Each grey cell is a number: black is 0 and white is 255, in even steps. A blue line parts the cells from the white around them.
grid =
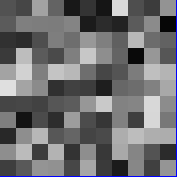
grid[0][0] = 82
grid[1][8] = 91
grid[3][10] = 86
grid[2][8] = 184
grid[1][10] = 6
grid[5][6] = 30
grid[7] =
[127, 19, 75, 45, 157, 76, 54, 129, 62, 215, 120]
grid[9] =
[142, 187, 60, 179, 51, 142, 56, 169, 133, 83, 43]
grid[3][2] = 91
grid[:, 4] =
[24, 132, 110, 127, 184, 65, 92, 157, 101, 51, 71]
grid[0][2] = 162
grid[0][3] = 99
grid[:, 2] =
[162, 125, 78, 91, 127, 139, 66, 75, 183, 60, 148]
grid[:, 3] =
[99, 124, 126, 74, 196, 48, 86, 45, 87, 179, 145]
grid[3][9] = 151
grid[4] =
[163, 210, 127, 196, 184, 110, 70, 84, 124, 191, 180]
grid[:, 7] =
[218, 34, 96, 100, 84, 103, 130, 129, 173, 169, 27]
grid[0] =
[82, 70, 162, 99, 24, 52, 21, 218, 78, 60, 147]
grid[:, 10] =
[147, 6, 98, 86, 180, 168, 140, 120, 173, 43, 149]
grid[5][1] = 164
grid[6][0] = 69
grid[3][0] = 58
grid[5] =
[223, 164, 139, 48, 65, 61, 30, 103, 109, 129, 168]
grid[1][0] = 91
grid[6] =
[69, 71, 66, 86, 92, 151, 201, 130, 133, 216, 140]
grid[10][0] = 62

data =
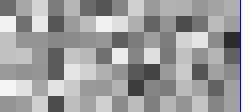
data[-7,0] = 108
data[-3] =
[154, 146, 149, 91, 229, 209, 176, 146, 88, 68, 154, 201, 85, 161, 138]
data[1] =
[242, 111, 232, 86, 155, 188, 240, 222, 174, 99, 147, 75, 114, 187, 158]
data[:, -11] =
[182, 155, 138, 196, 229, 201, 189]
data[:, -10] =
[105, 188, 145, 184, 209, 154, 162]
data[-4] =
[192, 196, 150, 91, 196, 184, 112, 236, 132, 222, 121, 192, 146, 180, 97]
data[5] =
[245, 225, 166, 227, 201, 154, 152, 177, 61, 132, 124, 187, 163, 98, 159]
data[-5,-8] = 95
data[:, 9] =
[154, 99, 158, 222, 68, 132, 126]
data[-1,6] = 208
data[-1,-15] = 148
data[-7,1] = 167
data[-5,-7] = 123
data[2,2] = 148
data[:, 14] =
[174, 158, 42, 97, 138, 159, 161]
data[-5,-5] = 125
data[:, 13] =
[162, 187, 139, 180, 161, 98, 132]
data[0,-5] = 178
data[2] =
[193, 147, 148, 136, 138, 145, 151, 95, 123, 158, 125, 211, 228, 139, 42]

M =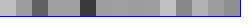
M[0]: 191
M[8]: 156
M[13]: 156

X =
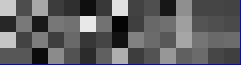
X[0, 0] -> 203
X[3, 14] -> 63
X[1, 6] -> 114
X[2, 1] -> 67
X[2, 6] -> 69
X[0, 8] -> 66
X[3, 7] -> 175
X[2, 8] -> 129
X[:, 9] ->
[79, 104, 107, 83]
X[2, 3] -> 62
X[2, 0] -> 197
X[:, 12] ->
[69, 84, 117, 107]
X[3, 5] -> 43
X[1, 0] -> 39
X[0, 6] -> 56
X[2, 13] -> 105
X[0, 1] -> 77
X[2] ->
[197, 67, 125, 62, 105, 55, 69, 18, 129, 107, 88, 166, 117, 105, 108]
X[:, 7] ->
[224, 4, 18, 175]

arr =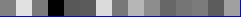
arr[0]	129
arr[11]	117
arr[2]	122
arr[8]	182

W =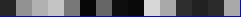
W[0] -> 38
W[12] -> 33
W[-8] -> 14
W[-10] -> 7

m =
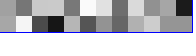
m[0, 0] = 161
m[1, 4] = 182
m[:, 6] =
[225, 147]
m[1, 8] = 177
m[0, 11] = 27
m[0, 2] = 201
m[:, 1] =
[118, 245]

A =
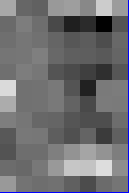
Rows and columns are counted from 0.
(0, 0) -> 168
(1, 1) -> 125
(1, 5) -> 43
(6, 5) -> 73
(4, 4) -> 75
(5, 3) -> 121
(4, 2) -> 119
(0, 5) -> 136
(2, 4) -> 87
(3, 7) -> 101
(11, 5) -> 76
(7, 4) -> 85
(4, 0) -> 111
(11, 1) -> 115
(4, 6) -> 47
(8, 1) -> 120
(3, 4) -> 95
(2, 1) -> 118
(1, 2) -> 110
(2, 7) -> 104
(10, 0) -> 108
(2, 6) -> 77
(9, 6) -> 147
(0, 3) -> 153
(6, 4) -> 99
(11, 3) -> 113
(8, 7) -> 96
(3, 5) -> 94
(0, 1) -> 102
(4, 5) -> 63
